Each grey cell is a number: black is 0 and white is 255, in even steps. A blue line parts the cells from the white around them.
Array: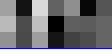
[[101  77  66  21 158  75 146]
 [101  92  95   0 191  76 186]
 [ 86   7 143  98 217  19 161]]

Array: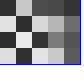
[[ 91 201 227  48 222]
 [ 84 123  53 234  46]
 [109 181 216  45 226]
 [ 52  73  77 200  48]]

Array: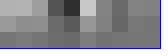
[[118 118 117 114 125 106 109 117 123 119]
 [117 120 103 130 151  89 108 143 142 154]
 [129 131 106 131 199  47  84 158 179 177]]

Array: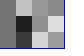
[[156 212  58 116]
 [221 144  31 116]
 [137 152 193 116]]

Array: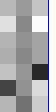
[[203 114 181]
 [217 145  69]
 [ 41 150 193]
 [163 135 173]
 [163 145 180]
 [251 136 224]
 [195 154 184]]

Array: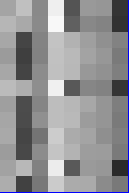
[[121 139 170 171 203 120  65 173]
 [ 42 151 154  89 236 129 184 162]
 [122 156 157 179 196 140  72 156]
 [127 143 164 171 204 116  69 169]
 [122 149 156 185 189 144  75 166]
 [126 149 167 183 189 133  76 159]
 [ 53 130 134  88 240 142 174 187]
 [127 145 152 184 192 140  68 167]
 [122 151 163 185 193 130  63 155]
 [130 144 159 178 195 131  69 167]
 [ 49 131 136  96 248 138 169 182]
 [ 52 150 153  84 239 137 192 164]]

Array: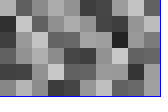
[[159 105  99 191 151  69  59 140 180 135]
 [157  53 153 154 100  96 199 145  66  65]
 [101  98 200 146  64  70 141 175 145  96]
 [123 152  35 157 163 104 100 195 152  64]
 [188 149  62  69 147 171 143  96 198  47]
 [ 96 194 156  71  62 146 171 138  94 177]]
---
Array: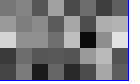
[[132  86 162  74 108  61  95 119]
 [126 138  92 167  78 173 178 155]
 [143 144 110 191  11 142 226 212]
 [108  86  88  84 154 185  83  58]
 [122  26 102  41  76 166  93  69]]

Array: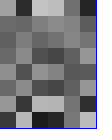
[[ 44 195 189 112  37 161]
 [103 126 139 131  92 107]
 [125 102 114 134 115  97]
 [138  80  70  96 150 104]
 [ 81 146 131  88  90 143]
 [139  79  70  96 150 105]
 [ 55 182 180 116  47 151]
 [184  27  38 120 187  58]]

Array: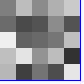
[[188 139 176 202 127]
 [ 75  83 141  82 107]
 [ 98 105 119 191 240]
 [229 147 189  49 191]
 [ 63 116  77 230 183]]

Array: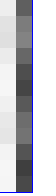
[[ 95 238]
 [124 226]
 [131 223]
 [103 235]
 [ 78 244]
 [ 69 246]
 [ 89 240]
 [109 232]
 [115 229]
 [ 84 243]
 [ 63 246]
 [ 73 245]]

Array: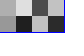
[[223  76 194 175]
 [ 31 192  43 152]]

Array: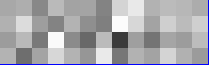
[[174 136 186 163 164 131 212 233 178 187 183 172 168]
 [220 158 131 179 143 127 252 215 163 207 187 207 177]
 [185 121 250 139 104 187  59 159 116 165 156 188 156]
 [110 164 215 179 150 234 119 178 163 212 177 155 179]]
